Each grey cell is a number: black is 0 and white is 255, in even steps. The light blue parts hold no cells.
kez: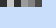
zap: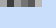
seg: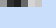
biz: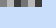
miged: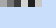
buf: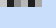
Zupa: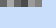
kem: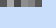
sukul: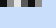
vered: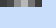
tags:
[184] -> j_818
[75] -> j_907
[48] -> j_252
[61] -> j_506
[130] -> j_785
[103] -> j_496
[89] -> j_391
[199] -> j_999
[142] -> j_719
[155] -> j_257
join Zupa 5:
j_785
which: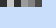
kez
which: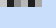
buf

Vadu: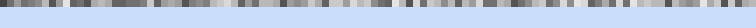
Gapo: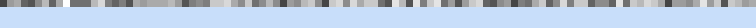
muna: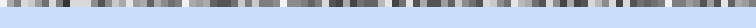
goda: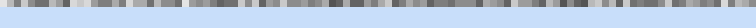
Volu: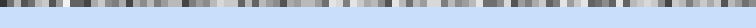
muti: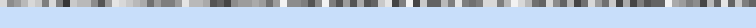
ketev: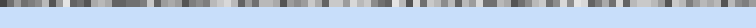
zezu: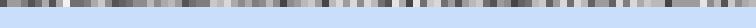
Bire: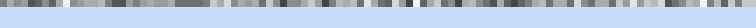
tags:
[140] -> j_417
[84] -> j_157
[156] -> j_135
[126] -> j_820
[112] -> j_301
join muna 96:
j_820
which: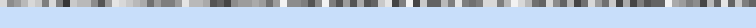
muti
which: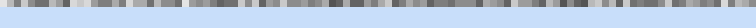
goda
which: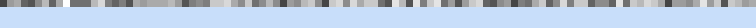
Gapo
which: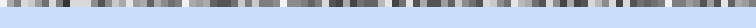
muna
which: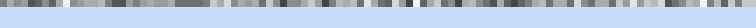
Bire

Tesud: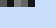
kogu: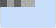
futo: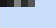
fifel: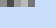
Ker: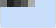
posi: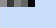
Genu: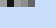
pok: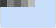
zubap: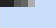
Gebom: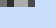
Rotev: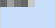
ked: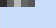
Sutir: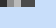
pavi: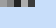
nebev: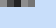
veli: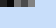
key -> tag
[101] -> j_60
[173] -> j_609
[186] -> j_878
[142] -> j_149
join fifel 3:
j_878
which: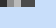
Sutir
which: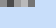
fifel
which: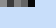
posi

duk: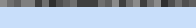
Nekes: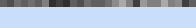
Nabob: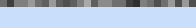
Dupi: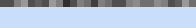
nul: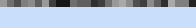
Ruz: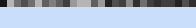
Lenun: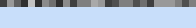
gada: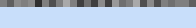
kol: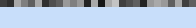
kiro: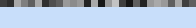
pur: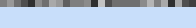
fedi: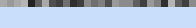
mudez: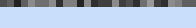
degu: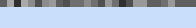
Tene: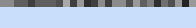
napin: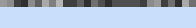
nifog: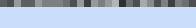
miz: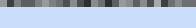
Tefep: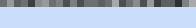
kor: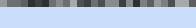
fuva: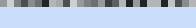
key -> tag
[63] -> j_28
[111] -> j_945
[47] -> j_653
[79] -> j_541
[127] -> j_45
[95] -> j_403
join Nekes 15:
j_945
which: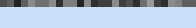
mudez

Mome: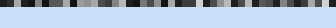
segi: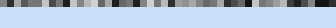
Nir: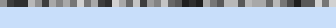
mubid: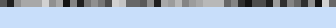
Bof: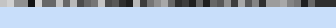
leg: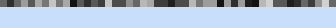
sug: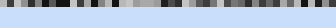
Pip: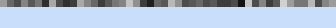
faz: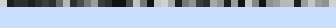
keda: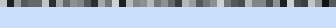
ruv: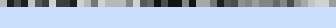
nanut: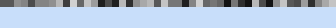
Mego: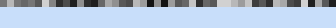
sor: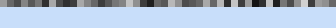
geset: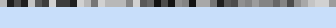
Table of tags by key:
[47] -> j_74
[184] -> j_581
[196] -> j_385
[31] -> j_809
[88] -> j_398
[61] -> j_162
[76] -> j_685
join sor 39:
j_809
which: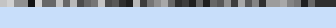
Bof
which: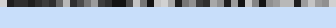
faz

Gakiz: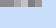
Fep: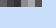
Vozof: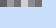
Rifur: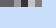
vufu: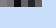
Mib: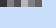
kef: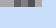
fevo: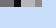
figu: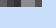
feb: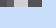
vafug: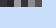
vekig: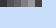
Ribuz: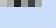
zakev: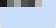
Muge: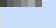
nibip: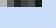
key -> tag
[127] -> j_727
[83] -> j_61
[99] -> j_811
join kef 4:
j_61
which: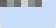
Vozof
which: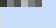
Mib
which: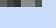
figu
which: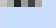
Ribuz

